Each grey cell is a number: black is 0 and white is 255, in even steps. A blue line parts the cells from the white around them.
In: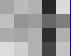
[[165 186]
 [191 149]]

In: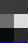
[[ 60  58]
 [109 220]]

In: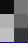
[[ 13 119]
 [177 101]]

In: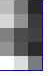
[[188 120]
 [213 146]]

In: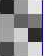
[[ 36 155]
 [157  97]]

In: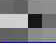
[[105  97]
 [207 208]]

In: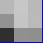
[[184 199]
 [146 197]]
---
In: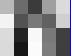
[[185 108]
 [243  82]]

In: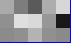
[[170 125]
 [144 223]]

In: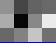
[[146  69]
 [172   6]]

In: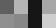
[[ 95 181]
 [144 136]]

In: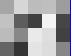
[[166 214]
 [194  93]]

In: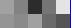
[[161 130]
 [149 138]]

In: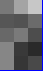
[[120 164]
 [ 86  82]]

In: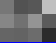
[[119  82]
 [134 113]]

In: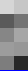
[[214 198]
 [ 90 116]]
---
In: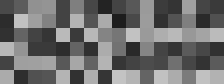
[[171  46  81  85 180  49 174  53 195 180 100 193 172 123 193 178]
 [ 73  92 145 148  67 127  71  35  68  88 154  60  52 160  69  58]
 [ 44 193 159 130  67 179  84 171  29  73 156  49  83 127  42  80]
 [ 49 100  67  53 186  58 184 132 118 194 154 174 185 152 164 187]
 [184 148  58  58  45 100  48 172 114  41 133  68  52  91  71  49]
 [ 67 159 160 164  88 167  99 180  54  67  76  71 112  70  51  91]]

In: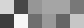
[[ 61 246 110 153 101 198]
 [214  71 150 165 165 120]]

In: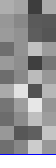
[[111 135 204 152]
 [174 164  61 171]
 [151 136  90  88]
 [155 146  93  85]
 [110 146 193 156]
 [154 142  63 118]
 [109 137 187 151]
 [170 226  81 183]
 [117 158 231 149]
 [108 140 191 157]
 [152  87  95 196]]

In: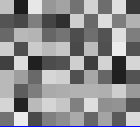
[[114 235  73 128 142 170 102 164  89 218]
 [193  28 231 151 163 114 210 109 223  57]
 [ 84  72 127  68  47 207 105 221 125 178]
 [104 184 180 102 116  77 111  83 222 126]
 [206  78 203 186 199  73 188  80 235  82]
 [ 64 221  32  76  81 207  61 211  34 214]
 [185 158 105 214 208  80 167 102  31  83]
 [185  93 125 170 173 178 178 175 206 153]
 [213  34 186 213 198 128 222 144 147  84]]

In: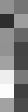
[[162  75]
 [145 116]
 [ 46 158]
 [147 103]
 [146  68]
 [162  70]
 [238 121]
 [252  65]]

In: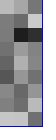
[[198 196 112]
 [186 167 118]
 [124 107 203]
 [123  29  47]
 [113 155 131]
 [100 176 134]
 [ 86 150 113]
 [136 104 149]
 [128 110 186]]
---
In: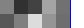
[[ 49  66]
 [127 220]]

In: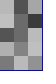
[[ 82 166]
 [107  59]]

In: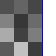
[[100  70]
 [ 55 107]]

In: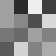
[[ 43 238]
 [136  78]]

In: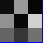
[[153   5]
 [  8 208]]

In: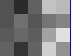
[[ 43  97]
 [112  86]]
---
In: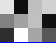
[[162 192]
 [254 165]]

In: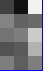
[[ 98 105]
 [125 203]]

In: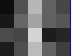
[[102 163]
 [ 70 212]]

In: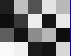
[[ 56 238]
 [ 18 141]]

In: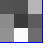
[[ 59  92]
 [252 109]]

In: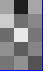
[[112 136]
 [233 119]]

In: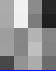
[[240 124]
 [134 179]]

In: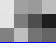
[[125  77]
 [191 116]]

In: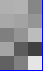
[[163 149]
 [148 188]]
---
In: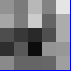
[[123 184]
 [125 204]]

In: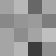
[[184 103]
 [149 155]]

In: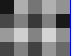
[[174 117]
 [128  56]]

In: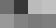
[[ 55 187]
 [131 122]]

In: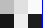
[[224 250]
 [238  29]]

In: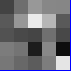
[[110 152]
 [151 234]]

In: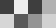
[[237  62]
 [ 89 148]]

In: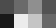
[[106 143]
 [236 197]]

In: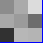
[[170 220]
 [155 109]]
